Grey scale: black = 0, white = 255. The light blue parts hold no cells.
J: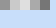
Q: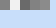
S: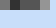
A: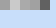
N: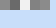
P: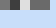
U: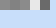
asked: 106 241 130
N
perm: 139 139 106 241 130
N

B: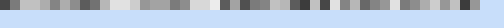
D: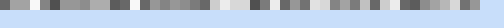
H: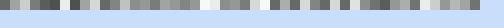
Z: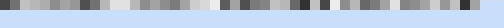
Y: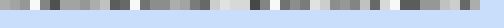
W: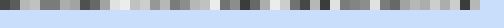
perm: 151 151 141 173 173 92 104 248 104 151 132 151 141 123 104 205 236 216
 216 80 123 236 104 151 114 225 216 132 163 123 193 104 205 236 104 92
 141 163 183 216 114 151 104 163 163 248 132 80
D
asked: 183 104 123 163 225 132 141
Z
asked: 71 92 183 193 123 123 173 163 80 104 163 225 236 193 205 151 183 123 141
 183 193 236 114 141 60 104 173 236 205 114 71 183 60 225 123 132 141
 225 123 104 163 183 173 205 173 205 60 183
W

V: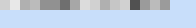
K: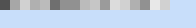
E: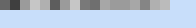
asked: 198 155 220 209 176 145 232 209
K
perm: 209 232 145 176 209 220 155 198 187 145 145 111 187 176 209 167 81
K
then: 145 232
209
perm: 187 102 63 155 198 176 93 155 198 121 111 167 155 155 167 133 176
E
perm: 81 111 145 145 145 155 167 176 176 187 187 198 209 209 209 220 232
K
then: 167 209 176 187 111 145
145
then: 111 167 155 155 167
133

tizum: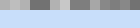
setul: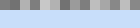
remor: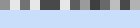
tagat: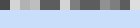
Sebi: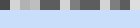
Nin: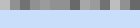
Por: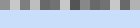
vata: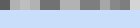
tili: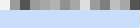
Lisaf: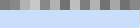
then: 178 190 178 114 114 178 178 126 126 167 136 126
212
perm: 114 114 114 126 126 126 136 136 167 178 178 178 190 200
tizum
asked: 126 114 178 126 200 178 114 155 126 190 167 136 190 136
setul

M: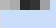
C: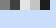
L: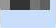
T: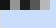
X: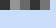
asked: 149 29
T
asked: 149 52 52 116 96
L
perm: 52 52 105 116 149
X
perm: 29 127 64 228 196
C

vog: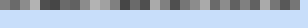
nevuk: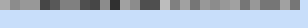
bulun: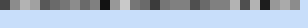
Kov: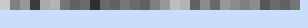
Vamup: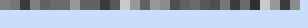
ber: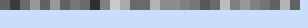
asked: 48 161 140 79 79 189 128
nevuk
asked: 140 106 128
bulun
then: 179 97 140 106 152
140
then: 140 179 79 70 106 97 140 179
161
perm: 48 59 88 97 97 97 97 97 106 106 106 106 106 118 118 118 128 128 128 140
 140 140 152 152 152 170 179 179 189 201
Kov
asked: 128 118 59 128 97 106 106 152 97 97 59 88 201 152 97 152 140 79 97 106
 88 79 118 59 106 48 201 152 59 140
Vamup

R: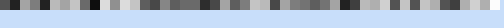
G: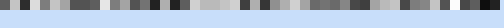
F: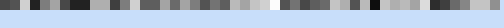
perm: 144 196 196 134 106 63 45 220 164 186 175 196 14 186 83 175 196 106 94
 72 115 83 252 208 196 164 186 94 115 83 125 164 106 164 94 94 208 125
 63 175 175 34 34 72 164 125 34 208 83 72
F
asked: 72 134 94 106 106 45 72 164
R
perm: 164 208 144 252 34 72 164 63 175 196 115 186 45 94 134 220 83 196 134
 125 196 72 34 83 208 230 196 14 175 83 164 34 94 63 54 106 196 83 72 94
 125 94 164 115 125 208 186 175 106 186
G
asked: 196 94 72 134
R
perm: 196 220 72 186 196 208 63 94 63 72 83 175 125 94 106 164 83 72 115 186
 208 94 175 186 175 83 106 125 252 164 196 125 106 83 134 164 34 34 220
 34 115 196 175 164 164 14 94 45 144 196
R
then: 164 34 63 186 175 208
83
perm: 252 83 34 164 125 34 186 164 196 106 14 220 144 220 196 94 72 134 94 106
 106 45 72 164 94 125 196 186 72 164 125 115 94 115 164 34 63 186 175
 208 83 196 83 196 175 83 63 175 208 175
R

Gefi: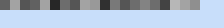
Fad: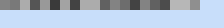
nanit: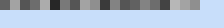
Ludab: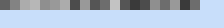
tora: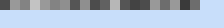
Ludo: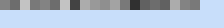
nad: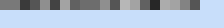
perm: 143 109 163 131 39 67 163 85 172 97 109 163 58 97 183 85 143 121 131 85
nanit
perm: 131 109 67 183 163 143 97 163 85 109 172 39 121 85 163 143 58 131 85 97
nanit

